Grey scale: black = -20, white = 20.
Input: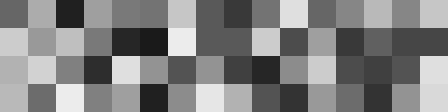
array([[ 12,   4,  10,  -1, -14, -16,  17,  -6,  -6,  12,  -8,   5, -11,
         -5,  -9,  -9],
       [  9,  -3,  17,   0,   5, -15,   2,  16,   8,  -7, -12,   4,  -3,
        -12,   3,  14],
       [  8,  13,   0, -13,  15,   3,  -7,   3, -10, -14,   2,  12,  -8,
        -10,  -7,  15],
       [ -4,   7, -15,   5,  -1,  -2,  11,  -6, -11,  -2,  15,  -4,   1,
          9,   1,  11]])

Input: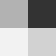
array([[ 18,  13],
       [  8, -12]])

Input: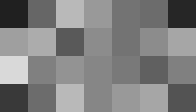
array([[ 14,   0,   3,   1,  -1,  -5,   0],
       [  5,   7,  -6,   2,  -2,   2,   6],
       [-11,  -3,   9,   1,   4,   6,  -7],
       [-15,  -4,   9,   4,  -2,  -3, -14]])

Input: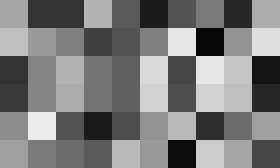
array([[ 10,   4,   0, -10,  -7,   0,  16, -19,   3,  15],
       [  6, -12, -12,   8,  -6, -16,  -7,  -1, -14,   7],
       [  5,  -1,  -3,  -6,   9,   4, -18,  12,   6,  -9],
       [  2,  17,  -7, -16,  -8,   3,   9, -13,  -3,   5],
       [-11,   1,   7,  -2,  -5,  13,  -8,  13,  10, -14],
       [-12,   1,   8,  -2,  -5,  14,  -9,  16,  11, -17]])

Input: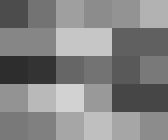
array([[  3,   9,  13,   4,  -9,  -9],
       [  1,   1,  11,  11,  -5,  -5],
       [ -1,   0,   6,  10,   6,   2],
       [ -8,  -2,   5,   2,   3,   8],
       [-13, -12,  -4,  -2,  -6,  -1]])

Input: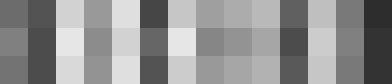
array([[  0,  -8,  16,   2,  13,  -4,  16,   1,   3,   6,  -8,  12,   0,
        -12],
       [ -2,  -8,  14,   3,  15,  -7,  12,   4,   6,   8,  -6,  11,  -1,
        -12],
       [ -3,  -7,  13,   4,  15,  -9,  11,   5,   7,   9,  -5,  10,  -1,
        -13]])
